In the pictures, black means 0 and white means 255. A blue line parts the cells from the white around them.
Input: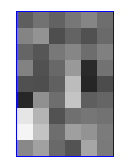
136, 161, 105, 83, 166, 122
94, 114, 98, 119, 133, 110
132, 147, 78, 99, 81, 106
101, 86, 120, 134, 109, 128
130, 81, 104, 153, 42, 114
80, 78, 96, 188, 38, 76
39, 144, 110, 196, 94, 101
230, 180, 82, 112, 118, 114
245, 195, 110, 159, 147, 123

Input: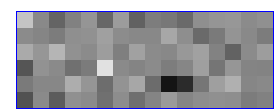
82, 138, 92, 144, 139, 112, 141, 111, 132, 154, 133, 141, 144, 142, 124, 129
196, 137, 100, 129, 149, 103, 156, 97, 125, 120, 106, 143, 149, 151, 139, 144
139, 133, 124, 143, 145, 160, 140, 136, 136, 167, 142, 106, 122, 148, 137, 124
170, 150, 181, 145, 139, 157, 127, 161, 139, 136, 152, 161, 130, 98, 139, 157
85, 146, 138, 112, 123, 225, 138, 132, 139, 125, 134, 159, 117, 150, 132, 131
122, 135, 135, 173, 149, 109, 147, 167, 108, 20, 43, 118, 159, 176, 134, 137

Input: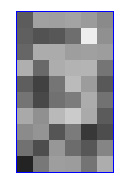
35, 120, 158, 156, 116, 173
92, 161, 159, 163, 155, 138
95, 82, 87, 110, 238, 144
102, 172, 171, 158, 160, 157
175, 105, 173, 179, 180, 117
94, 65, 117, 187, 156, 88
116, 72, 113, 124, 172, 114
169, 144, 185, 203, 170, 91
139, 148, 85, 123, 56, 77
113, 77, 151, 108, 87, 133

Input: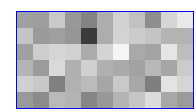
153, 139, 185, 180, 134, 152, 180, 198, 220, 167, 155
160, 158, 201, 152, 131, 174, 210, 193, 142, 213, 233
196, 154, 159, 150, 59, 173, 211, 204, 196, 180, 179
160, 205, 213, 209, 171, 212, 245, 169, 163, 229, 189
180, 155, 217, 176, 208, 176, 170, 162, 184, 166, 203
208, 200, 128, 177, 187, 166, 201, 167, 127, 227, 213

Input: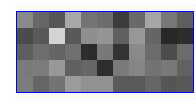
124, 102, 115, 156, 145, 146, 91, 90, 102, 85, 88
137, 103, 86, 168, 116, 109, 60, 105, 165, 120, 95
75, 89, 211, 89, 142, 148, 96, 151, 101, 40, 45
94, 110, 100, 112, 45, 121, 52, 137, 109, 77, 109
123, 124, 151, 97, 102, 46, 122, 133, 115, 121, 98

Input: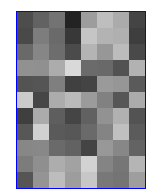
85, 148, 189, 157, 199, 120, 116, 158
77, 98, 115, 35, 157, 190, 171, 68
73, 125, 106, 56, 197, 179, 176, 62
105, 134, 109, 75, 180, 151, 188, 73
145, 144, 172, 217, 107, 105, 82, 178
83, 85, 127, 64, 68, 154, 150, 90
203, 70, 172, 186, 155, 129, 86, 171
63, 171, 94, 69, 97, 146, 177, 83
87, 209, 90, 87, 106, 132, 192, 91
135, 136, 106, 98, 68, 152, 135, 99
124, 143, 173, 162, 210, 132, 118, 181

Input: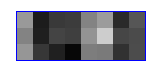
150, 55, 32, 7, 125, 122, 49, 76
153, 28, 57, 60, 131, 156, 42, 86
131, 31, 68, 63, 147, 205, 70, 75

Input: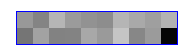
117, 162, 130, 131, 168, 154, 197, 135, 155, 5
152, 132, 181, 155, 146, 141, 181, 169, 159, 179
